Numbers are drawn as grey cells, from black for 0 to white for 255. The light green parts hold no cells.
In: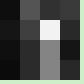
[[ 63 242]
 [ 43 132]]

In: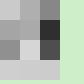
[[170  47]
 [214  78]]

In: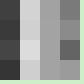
[[208 163]
 [220 163]]

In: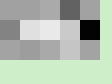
[[224 233]
 [157 169]]

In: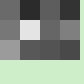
[[228 102]
 [ 88  83]]

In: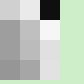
[[191 246]
 [187 224]]

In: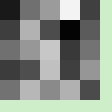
[[178  76]
 [151 199]]

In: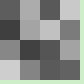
[[164 193]
 [ 65  85]]
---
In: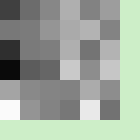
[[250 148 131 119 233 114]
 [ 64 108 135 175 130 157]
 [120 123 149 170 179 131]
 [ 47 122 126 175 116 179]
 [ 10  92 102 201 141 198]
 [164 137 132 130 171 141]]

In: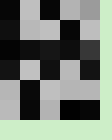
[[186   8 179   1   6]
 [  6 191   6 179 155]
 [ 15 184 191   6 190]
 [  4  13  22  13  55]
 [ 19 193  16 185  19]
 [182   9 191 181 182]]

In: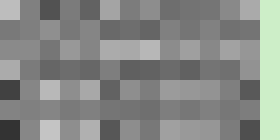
[[ 51 135 196 142 176  87 141 120 160 153 150 124  79]
 [189 128  82 123  98 164 124 141 110 115 117 137 170]
 [121 127 143 120 133 105 110 101 128 117 129 113 116]
 [138 138 118 152 133 171 169 183 140 159 136 162 150]
 [171 123 102 109 103 126  96  98 107  97 116 112 146]
 [ 65 134 184 142 168  98 142 125 155 151 147 127  89]
 [131 128 133 122 128 117 115 111 126 119 128 119 125]]

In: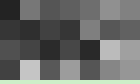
[[ 65 197  88 156  85 134 150]
 [ 35 119  85  95 110 144 129]
 [ 54  47  65  54 127  87  97]
 [ 80  68  43  71  41 187 160]]

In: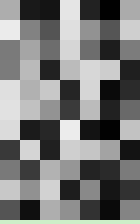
[[ 84  15 174 144  50  10 132]
 [173  25  20 229  34   1 171]
 [235 130  84 223 146  85 207]
 [122 165 109 214 109  29 124]
 [123 186  33 187 215 205  31]
 [223 177 200  37 214  10  43]
 [225 193 147  58 187  33 105]
 [219  27  39 236  19   2 194]
 [ 57 213  32 207 197 163  19]
 [121  58 178 150  35  42 123]
 [200 145 210  29 137  21  49]]

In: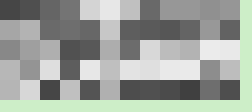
[[181 215  70 192  84 176  77  80  75  64 110  78]
 [ 70  79 101 116 212 231 192 105 151 151 144 150]
 [166 179 106 110 103 199  94  90  86 100 152  98]
 [136 159 175  81  88 173 108 216 188 179 235 233]
 [183 148 222  93 231 191 227 223 233 234 141 189]]

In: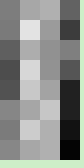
[[135 167 176   4]
 [125 167 176  98]
 [122 227 155  60]
 [ 95 173 145 127]
 [ 77 215 146  85]
 [ 82 200 163  33]
 [134 166 198  32]
 [123 204 176  18]]
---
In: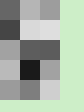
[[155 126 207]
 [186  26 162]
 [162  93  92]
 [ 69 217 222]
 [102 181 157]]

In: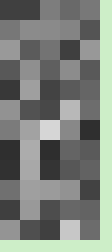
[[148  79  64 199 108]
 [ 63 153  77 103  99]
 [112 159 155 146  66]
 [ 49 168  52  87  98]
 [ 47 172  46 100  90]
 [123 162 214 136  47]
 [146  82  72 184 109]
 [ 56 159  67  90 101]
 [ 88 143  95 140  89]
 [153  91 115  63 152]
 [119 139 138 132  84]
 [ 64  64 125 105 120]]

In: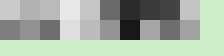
[[126 145 110 221 186 148  24 166 110 161]
 [202 177 186 231 197 106  43  59  67 195]]

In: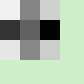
[[230 135 205]
 [ 52  97   3]
 [240 132 208]]

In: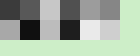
[[168  16 188  30 234 207]
 [ 59  88 199  80 156 134]]

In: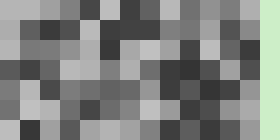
[[189  55 160  89 164 179 162 129  62  93  59  88 153]
 [114 192 180 110  70 108 132 191 155  61  77 146 170]
 [123 183  74 124 111  98 105 150  61  86  53  67 149]
 [ 90  67 101 184 178 127 175 110  60  52  80 161  79]
 [181 121 123 145 174  57 168 192 161  68 188 100  60]
 [173  95  59  80 186  62  66  66 127 118 161  83 137]
 [181 181 160 128  71 189  64  97 184 113 145 125 175]]
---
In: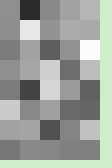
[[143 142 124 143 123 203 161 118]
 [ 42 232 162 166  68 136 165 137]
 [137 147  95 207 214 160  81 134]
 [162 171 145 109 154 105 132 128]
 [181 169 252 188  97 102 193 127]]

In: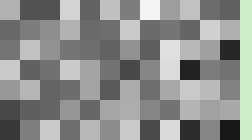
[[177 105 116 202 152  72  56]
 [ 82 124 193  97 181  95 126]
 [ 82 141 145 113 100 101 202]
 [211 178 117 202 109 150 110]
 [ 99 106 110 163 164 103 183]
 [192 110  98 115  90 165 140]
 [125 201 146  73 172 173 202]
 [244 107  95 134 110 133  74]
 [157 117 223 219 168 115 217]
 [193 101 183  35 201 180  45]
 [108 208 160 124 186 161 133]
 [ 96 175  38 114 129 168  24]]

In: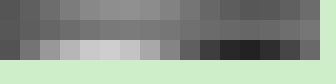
[[ 85  87  83]
 [ 95  94 116]
 [109 102 152]
 [124 109 182]
 [136 116 201]
 [142 121 206]
 [144 123 195]
 [140 121 168]
 [130 118 132]
 [117 112  95]
 [103 107  62]
 [ 93 104  40]
 [ 87 102  34]
 [ 88 104  46]
 [ 96 110  70]
 [108 118 105]]

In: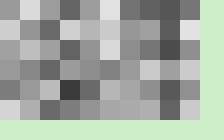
[[154 206 161 153 124 212]
 [218 149 190 135 153 175]
 [156 105 160 103 187 106]
 [101 207  99 155  59 125]
 [156 182 147 141 106 148]
 [225 202 216 129 182 167]
 [115 151 141 155 166 170]
 [ 97 160 117 201 143 175]
 [ 86  92  76 160  89  99]
 [118 226 143 203 144 201]]

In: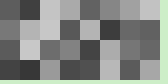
[[ 93 120  91  67]
 [ 64 180 200  55]
 [196 199 109 154]
 [170  88 130  74]
 [ 98 180  68  80]
 [134  61 172 184]
 [161 104 118  91]
 [194  97 103 167]]

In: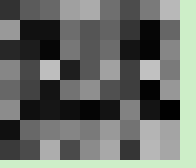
[[ 50 153  39 134 103 140  16  58]
 [ 91  17  28  72  66  15 104  75]
 [104  17   6 190  20  22 124 173]
 [160 109 119  30 115  14 133  74]
 [171  85  86  87 143   5 122 139]
 [111  99 108 161  80  19 153 168]
 [ 76  53  20  63  62 130 115  53]
 [122   6   5 193   3  20 180 183]
 [184 102 134 122 151   1 164 166]]

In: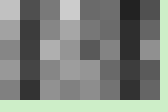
[[193 162 134 152 128]
 [ 79  60  62  69  51]
 [121 134 175 134 145]
 [204 166 149 157 129]
 [106 119  89 149 141]
 [110 107 131 105 115]
 [ 34  46  45  61  50]
 [ 80 101 144  90 101]]
